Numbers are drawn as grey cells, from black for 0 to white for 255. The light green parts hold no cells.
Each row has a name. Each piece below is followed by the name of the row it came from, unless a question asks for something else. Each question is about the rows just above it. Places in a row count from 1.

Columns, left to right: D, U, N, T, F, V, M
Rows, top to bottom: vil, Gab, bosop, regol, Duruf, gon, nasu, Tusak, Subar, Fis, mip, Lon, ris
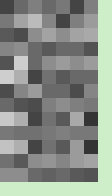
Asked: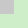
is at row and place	Subar, 1
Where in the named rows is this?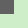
ris, 4
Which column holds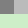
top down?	N
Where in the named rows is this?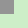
Lon, 4

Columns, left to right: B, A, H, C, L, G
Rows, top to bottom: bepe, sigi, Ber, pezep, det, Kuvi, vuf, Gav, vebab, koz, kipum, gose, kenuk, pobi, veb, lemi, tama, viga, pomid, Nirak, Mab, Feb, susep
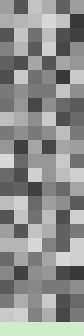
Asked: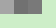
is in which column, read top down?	H
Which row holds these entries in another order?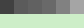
pobi
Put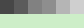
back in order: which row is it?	pezep
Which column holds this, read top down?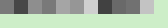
H
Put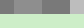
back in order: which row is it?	koz
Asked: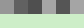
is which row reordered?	det

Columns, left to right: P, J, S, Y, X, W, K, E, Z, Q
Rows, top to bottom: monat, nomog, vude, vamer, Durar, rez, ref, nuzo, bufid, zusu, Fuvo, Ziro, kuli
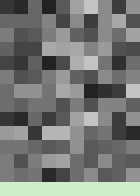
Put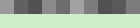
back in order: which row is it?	vude
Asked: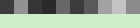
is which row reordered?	bufid

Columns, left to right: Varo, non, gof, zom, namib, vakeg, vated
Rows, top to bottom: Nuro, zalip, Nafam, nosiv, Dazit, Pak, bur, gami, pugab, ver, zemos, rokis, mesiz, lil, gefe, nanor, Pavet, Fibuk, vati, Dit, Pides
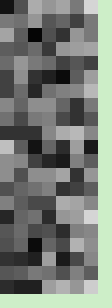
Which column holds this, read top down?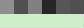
Varo
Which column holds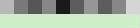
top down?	vated
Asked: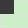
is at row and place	nosiv, 4
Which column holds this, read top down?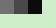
gof

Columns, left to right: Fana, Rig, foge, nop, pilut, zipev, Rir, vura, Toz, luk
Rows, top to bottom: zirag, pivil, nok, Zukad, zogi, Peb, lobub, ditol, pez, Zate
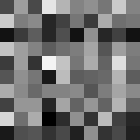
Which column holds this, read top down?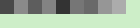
foge
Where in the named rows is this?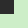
pez, 5
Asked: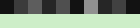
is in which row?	nok
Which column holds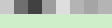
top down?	Toz

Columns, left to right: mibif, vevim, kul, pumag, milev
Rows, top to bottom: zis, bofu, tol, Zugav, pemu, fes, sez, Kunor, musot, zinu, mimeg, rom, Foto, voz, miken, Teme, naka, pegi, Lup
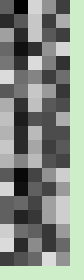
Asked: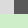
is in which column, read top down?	mibif
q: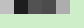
musot
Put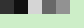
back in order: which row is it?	Zugav
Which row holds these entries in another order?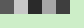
mimeg

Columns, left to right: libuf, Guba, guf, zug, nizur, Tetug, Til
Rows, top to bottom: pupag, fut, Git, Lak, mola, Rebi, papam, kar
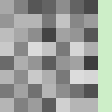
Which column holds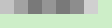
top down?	nizur
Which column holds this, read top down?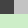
zug
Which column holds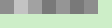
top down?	nizur
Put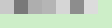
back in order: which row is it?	Rebi
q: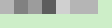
kar
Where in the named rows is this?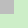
Git, 1

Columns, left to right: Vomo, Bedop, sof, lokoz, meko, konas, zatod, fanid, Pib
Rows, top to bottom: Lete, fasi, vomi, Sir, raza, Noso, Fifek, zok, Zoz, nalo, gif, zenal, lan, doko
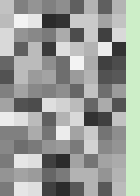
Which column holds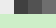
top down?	fanid
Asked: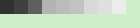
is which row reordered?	Zoz
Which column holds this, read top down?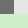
Bedop

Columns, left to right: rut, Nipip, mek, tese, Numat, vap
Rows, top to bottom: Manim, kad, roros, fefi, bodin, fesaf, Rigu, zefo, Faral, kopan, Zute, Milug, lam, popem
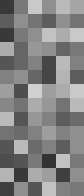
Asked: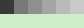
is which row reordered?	Manim
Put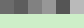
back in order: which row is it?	Faral
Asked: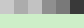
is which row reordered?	roros
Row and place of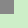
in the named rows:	zefo, 1
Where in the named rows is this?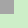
Manim, 6

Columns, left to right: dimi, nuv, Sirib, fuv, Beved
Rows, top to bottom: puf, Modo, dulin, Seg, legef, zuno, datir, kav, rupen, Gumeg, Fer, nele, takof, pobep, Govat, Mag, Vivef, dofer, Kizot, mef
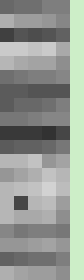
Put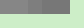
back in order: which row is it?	rupen
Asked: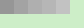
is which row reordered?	takof
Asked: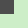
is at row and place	dulin, 3
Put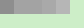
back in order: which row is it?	legef

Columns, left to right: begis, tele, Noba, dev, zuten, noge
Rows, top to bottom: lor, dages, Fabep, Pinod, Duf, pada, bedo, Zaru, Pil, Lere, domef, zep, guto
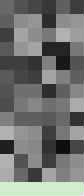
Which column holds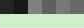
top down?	zuten
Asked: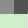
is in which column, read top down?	tele
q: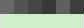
lor
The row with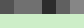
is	bedo
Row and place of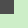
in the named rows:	Zaru, 1
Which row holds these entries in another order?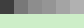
Lere
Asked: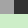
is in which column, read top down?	Noba

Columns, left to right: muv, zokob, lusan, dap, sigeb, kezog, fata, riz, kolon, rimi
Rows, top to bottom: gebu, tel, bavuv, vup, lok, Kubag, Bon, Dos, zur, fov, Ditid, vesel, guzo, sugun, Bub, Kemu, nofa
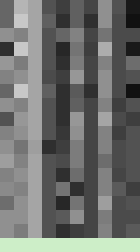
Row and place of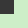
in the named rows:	fov, 5
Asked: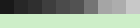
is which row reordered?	vup
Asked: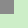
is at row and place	sugun, 1

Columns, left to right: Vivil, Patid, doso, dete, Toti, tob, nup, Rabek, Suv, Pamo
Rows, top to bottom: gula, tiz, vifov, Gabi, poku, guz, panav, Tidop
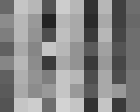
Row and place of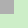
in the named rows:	guz, 2
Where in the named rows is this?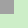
Gabi, 8
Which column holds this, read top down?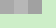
Rabek
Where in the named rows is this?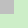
vifov, 5

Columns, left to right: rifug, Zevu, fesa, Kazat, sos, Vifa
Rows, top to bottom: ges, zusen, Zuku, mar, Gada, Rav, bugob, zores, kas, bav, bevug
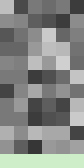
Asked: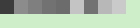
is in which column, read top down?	Vifa
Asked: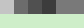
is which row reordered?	Rav
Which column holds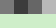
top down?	sos
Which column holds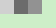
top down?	sos
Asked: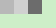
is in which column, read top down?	sos
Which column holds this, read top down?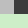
fesa
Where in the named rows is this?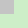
Rav, 6

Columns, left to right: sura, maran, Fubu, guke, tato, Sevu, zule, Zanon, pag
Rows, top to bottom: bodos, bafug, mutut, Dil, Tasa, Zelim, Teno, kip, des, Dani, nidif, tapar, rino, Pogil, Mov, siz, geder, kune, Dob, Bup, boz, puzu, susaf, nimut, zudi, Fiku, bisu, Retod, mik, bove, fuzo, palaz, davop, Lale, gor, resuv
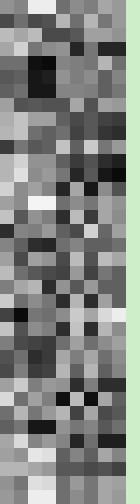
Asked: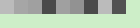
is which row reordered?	Dob
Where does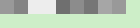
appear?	resuv
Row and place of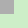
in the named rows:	des, 1
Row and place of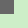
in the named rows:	geder, 8
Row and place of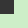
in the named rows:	Dani, 8

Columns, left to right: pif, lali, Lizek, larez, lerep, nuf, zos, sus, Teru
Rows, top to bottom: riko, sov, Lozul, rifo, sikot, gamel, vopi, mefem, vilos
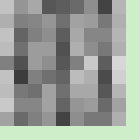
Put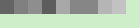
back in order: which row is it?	Lozul
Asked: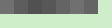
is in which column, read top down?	lerep
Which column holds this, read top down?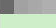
nuf

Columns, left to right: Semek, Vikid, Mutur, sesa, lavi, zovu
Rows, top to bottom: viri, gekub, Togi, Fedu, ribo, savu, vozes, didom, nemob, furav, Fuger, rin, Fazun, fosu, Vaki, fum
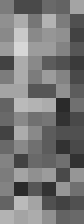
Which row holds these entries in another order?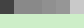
Togi
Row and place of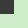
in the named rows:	ribo, 6
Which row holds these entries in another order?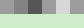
Fedu

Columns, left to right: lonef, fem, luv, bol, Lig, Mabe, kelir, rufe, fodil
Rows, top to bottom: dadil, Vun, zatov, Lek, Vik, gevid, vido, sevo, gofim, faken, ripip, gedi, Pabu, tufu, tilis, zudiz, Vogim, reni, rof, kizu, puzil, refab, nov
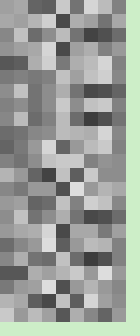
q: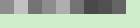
vido
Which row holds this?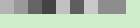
Pabu
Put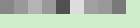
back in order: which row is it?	puzil
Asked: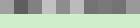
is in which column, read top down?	fem
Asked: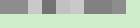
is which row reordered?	sevo

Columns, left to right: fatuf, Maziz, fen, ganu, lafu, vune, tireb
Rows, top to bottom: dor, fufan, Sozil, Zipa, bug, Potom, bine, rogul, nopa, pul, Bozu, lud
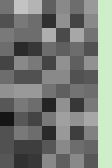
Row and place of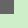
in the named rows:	Bozu, 7
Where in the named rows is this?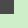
Sozil, 5
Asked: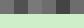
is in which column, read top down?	fatuf
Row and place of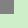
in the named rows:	pul, 7

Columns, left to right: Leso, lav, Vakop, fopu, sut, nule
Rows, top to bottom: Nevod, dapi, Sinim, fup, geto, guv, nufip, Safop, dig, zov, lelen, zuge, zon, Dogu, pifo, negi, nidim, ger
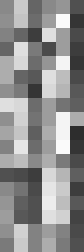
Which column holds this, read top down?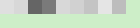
lav
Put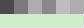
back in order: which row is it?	zuge
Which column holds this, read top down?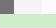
sut
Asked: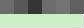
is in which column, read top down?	Vakop
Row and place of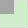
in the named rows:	zov, 1
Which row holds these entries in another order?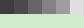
Sinim

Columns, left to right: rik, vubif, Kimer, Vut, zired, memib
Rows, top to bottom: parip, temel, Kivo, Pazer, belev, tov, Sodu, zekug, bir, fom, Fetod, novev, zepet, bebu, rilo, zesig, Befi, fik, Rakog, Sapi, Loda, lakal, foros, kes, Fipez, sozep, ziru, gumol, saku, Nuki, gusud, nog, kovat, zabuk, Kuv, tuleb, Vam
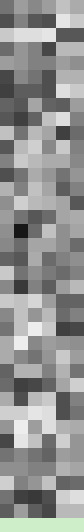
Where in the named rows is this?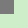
Sapi, 4
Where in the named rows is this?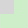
lakal, 3
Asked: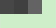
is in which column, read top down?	rik
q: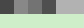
tov
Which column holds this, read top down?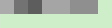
zired

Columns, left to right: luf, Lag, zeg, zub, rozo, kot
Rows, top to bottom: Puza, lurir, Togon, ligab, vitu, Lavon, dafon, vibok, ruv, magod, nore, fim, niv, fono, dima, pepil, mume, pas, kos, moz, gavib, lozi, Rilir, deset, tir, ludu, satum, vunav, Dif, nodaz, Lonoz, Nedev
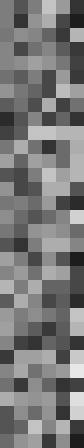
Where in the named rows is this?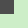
vibok, 3
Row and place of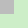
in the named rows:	dafon, 5
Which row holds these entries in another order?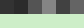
ruv
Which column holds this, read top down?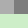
Lag
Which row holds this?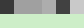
ludu
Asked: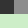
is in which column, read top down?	Lag
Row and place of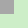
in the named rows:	satum, 2

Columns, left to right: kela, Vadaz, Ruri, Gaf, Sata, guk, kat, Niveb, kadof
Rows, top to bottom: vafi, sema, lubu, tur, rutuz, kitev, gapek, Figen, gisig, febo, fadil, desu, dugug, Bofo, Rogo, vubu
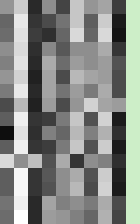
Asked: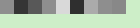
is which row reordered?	tur
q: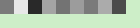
gapek
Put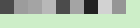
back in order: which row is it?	kitev
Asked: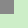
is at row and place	tur, 4

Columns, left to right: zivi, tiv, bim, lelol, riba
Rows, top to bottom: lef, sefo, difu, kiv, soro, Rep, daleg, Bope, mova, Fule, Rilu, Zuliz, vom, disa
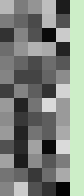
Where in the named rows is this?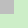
lef, 4
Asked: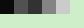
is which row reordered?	difu
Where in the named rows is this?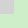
daleg, 5

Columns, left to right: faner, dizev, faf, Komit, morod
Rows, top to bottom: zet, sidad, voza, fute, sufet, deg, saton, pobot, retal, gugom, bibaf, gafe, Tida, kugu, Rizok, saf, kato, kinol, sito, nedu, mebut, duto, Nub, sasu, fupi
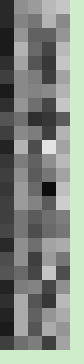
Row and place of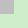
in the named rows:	kugu, 5
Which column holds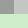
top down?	Komit

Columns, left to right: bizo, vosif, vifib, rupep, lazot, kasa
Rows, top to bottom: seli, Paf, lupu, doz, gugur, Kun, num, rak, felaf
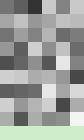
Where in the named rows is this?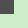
gugur, 1
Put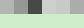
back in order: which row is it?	Kun

